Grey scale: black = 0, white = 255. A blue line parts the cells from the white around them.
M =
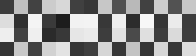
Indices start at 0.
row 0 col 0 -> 60
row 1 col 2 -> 244
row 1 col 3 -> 58
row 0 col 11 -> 205
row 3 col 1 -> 200
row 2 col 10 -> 223
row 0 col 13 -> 199
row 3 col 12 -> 54
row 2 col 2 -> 239
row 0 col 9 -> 185
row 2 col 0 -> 238
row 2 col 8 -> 226
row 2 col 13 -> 61
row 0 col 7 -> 199
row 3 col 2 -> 65
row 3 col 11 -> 214
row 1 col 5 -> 242

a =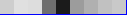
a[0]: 206
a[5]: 156
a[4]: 27
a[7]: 193

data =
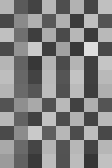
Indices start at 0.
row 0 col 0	182
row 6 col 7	175
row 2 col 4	74
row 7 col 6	175
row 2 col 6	59
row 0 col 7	192
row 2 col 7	185
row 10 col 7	182
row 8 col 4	77
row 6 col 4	81
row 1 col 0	72
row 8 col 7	185
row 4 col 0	181
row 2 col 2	62
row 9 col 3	95
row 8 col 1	98
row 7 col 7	84
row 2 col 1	112
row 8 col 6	68
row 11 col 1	97
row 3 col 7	72
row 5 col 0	190
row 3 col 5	56
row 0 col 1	90
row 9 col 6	189
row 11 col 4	82
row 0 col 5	178
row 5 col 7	185
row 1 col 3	88

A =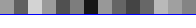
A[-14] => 157
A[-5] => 68
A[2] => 211
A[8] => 101

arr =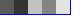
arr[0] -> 90
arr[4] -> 227
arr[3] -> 132
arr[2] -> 194

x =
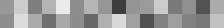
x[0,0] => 152
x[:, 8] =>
[61, 218]
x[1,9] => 161
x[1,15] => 192
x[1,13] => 130
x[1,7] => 176
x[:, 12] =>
[121, 159]

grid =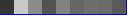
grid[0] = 53
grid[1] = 201
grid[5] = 102

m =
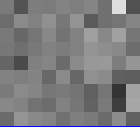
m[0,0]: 122
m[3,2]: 120
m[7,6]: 98
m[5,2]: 131
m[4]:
[101, 74, 128, 133, 107, 138, 152, 153, 125, 149]
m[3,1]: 111
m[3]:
[119, 111, 120, 129, 124, 129, 148, 142, 137, 109]
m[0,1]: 83
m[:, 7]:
[112, 112, 136, 142, 153, 139, 117, 122, 107]
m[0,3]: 123
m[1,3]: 144
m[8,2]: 137
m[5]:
[130, 126, 131, 104, 138, 103, 144, 139, 95, 93]
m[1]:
[108, 138, 129, 144, 119, 147, 90, 112, 117, 133]
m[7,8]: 62
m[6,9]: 163
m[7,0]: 136
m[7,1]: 131
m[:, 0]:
[122, 108, 121, 119, 101, 130, 122, 136, 107]
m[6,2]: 133

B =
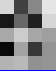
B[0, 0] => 215
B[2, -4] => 168
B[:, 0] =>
[215, 24, 168, 9, 179]
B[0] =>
[215, 64, 135, 229]

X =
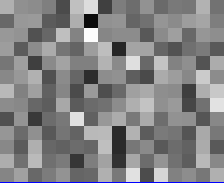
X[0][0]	176
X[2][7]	134
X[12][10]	76
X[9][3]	88
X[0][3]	127
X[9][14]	169
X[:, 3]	[127, 91, 103, 171, 138, 81, 97, 93, 108, 88, 103, 112, 124]
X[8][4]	120
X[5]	[136, 152, 177, 81, 139, 102, 45, 141, 145, 94, 74, 171, 157, 136, 203, 140]
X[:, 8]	[125, 148, 140, 38, 138, 145, 105, 140, 172, 43, 42, 50, 121]
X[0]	[176, 144, 140, 127, 75, 192, 221, 64, 125, 109, 146, 106, 121, 118, 178, 114]
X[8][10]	170
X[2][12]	159
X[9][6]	185
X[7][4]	168
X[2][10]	88
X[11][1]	112
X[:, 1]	[144, 152, 147, 91, 159, 152, 129, 136, 148, 107, 91, 112, 161]
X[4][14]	83
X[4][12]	130
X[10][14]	171
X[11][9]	167
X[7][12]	154
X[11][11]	148
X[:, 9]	[109, 101, 140, 164, 223, 94, 160, 175, 121, 178, 119, 167, 225]
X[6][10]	170
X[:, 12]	[121, 139, 159, 82, 130, 157, 139, 154, 146, 117, 108, 113, 129]
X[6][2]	160
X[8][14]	85
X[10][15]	89
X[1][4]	84
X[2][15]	142
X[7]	[140, 136, 103, 93, 168, 91, 107, 113, 140, 175, 195, 144, 154, 70, 113, 226]

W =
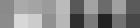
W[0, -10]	138
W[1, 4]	183
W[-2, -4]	163
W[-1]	[140, 215, 204, 145, 183, 47, 123, 34, 114, 71]
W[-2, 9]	90
